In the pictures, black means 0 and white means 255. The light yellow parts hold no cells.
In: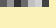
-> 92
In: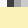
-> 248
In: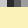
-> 201
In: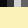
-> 11
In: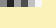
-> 136
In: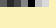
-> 95
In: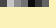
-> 71
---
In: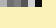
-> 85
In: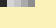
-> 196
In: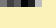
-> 5
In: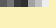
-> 162
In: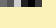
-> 34
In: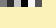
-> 5
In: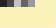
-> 195
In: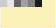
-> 160
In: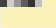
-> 93
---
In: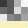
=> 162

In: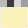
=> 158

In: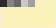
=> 160

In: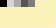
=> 125

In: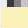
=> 196

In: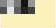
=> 65

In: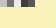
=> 87
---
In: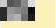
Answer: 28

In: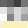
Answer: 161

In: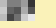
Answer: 232

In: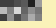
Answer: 129

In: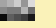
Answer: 25

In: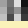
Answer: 59

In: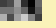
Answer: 62

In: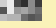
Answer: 97
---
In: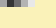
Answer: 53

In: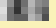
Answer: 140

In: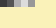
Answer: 85

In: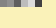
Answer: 144

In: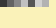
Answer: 99

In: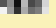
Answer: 139

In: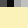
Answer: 11
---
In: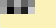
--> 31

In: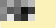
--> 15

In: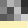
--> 193

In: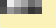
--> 53

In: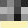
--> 67

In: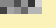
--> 180

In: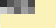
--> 159

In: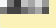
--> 167

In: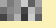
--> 189

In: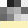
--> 179
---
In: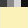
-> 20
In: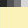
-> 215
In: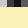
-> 91
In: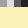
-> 35
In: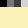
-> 212
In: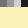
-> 28
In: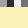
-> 115
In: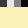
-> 10
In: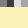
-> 166
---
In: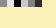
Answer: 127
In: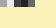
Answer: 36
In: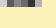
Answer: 52
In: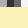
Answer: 105
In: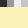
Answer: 237
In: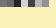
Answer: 185
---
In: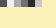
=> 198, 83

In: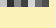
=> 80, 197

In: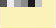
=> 196, 86

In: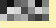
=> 127, 197

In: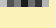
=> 180, 193

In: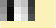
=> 54, 164

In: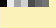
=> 116, 7

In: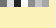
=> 168, 113
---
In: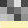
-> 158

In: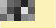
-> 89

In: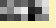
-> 206

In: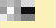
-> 18

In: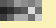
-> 113

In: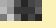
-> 96

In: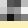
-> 245
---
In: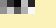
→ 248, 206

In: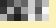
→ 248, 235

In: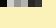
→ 206, 178

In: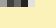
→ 225, 160

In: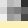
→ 239, 226

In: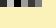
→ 198, 157

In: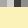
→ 209, 168

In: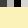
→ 214, 186
